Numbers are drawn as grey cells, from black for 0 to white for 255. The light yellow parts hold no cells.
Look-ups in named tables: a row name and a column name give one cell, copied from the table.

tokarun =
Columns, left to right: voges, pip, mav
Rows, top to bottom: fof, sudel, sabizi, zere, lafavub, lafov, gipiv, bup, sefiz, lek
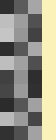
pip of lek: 80
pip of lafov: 146
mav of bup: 161
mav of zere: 169
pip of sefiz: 155
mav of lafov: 46
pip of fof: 91

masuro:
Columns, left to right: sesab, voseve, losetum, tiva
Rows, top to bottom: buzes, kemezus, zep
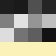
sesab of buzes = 30
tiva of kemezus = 191
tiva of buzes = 37
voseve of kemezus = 226
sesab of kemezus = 127
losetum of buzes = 80
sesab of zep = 221
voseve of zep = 116
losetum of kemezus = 149
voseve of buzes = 26
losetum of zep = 94
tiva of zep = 18
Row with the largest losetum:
kemezus

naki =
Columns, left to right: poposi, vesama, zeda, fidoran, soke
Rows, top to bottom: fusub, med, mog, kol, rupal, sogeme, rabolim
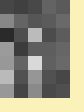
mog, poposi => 42
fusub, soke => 90
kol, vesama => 60
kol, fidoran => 94
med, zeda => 86
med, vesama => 100
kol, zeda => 94

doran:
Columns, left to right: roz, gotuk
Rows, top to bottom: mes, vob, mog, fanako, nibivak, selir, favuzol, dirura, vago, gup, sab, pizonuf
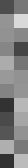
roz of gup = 85
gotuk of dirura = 183
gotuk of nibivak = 117
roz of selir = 153
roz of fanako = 134
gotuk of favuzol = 148
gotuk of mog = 136
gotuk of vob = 217
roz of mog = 146
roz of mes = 77
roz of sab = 175
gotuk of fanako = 69
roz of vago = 74
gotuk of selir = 146
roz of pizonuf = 49
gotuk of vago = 166
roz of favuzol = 131

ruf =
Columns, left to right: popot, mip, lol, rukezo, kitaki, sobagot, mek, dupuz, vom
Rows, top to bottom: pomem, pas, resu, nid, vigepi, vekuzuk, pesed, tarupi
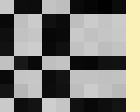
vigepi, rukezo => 191
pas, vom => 202
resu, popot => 15
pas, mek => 203
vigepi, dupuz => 17
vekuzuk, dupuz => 192
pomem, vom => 11
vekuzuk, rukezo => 11
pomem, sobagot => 10
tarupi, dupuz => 14

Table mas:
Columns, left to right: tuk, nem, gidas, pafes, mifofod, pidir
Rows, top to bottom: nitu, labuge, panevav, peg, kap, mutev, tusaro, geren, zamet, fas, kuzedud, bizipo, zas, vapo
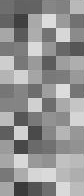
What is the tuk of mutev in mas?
180
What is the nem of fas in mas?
210
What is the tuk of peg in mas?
121
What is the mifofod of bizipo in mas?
193
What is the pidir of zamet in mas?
213
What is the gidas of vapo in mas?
83
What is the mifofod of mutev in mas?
124
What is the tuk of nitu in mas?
110
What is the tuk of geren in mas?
131
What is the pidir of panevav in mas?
139
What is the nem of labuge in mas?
64
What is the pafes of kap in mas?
92
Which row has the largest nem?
bizipo

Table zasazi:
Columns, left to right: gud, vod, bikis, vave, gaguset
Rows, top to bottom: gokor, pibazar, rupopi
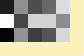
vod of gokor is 144
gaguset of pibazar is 140
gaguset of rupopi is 215
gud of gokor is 28
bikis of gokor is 78
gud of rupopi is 4
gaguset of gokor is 221
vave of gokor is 104
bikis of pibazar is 210
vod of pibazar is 70
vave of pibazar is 210

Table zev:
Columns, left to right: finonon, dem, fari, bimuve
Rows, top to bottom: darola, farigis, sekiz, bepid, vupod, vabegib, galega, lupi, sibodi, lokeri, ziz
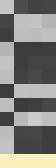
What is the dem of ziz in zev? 66
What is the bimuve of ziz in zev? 62
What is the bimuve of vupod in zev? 68
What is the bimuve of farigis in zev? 181
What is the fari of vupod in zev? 68
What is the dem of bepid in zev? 61
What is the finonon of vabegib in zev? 190
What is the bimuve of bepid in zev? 62
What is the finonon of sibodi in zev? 61
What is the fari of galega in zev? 191
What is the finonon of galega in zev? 61
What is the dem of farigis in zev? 193
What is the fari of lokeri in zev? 70
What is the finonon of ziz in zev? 194
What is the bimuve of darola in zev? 69
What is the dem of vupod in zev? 62
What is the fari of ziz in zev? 67
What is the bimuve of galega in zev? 191
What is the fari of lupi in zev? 63
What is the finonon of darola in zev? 197
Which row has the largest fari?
sibodi

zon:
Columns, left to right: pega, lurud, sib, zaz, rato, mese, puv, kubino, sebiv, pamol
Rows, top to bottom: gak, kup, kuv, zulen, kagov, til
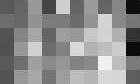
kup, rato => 123
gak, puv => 155
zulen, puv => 178
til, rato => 157
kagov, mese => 130
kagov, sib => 158
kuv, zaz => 100
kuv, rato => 157
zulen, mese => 216
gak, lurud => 101
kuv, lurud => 132
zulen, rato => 130
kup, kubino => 212
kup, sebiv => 136
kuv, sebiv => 176
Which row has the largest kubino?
kagov

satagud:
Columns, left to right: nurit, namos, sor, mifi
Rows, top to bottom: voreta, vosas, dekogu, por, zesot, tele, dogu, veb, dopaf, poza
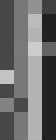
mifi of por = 100
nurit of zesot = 71
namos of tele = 120
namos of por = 121
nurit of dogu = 71
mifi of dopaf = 33
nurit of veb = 130
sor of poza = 180

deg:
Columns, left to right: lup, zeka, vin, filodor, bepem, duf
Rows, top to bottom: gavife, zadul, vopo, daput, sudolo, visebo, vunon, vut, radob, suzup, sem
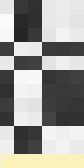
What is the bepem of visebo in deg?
59
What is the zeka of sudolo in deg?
61
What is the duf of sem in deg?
234
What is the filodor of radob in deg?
68
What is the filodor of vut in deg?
61
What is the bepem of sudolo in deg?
239
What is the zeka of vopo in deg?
37
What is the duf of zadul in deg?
227
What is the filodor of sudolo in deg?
227
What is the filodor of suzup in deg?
243
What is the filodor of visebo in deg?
53
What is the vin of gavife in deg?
49
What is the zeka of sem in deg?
51
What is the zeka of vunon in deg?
243
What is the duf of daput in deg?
60
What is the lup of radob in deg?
50
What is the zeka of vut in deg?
231
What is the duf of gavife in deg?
232

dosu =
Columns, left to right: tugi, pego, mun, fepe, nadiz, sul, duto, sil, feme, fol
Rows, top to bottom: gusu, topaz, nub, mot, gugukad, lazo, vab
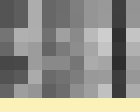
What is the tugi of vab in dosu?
100
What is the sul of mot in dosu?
141
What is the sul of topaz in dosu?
126
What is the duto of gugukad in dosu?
171
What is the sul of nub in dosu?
138
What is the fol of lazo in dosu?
151
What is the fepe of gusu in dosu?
103
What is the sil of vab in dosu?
192
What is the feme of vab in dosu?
58
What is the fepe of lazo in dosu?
107
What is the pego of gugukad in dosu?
73
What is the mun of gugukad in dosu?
156
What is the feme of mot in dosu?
55
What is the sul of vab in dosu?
142
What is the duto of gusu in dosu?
149
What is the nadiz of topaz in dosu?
110
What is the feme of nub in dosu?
49
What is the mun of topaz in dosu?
173
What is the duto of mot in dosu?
166
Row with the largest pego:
nub

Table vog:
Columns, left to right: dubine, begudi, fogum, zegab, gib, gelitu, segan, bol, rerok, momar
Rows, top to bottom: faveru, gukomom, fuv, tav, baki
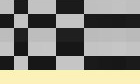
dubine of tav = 197
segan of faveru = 191
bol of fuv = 188
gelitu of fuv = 31
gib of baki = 197
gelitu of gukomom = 195
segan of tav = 195
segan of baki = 26
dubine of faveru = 193
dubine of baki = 23
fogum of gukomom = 25
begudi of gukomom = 195
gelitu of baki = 197
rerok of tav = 198
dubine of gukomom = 25
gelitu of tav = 23
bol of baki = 24
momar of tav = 195
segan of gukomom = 27
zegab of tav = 198

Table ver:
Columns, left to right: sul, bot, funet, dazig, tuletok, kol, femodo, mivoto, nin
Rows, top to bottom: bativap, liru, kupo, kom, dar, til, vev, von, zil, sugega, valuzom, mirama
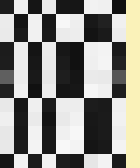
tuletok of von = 237
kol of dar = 17
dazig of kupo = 25
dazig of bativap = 235
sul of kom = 28
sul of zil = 239
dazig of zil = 19
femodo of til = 234
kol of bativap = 22
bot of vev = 240
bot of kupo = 26
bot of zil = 25
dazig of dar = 234
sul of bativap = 28
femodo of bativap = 242
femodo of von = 28
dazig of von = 27
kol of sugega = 247

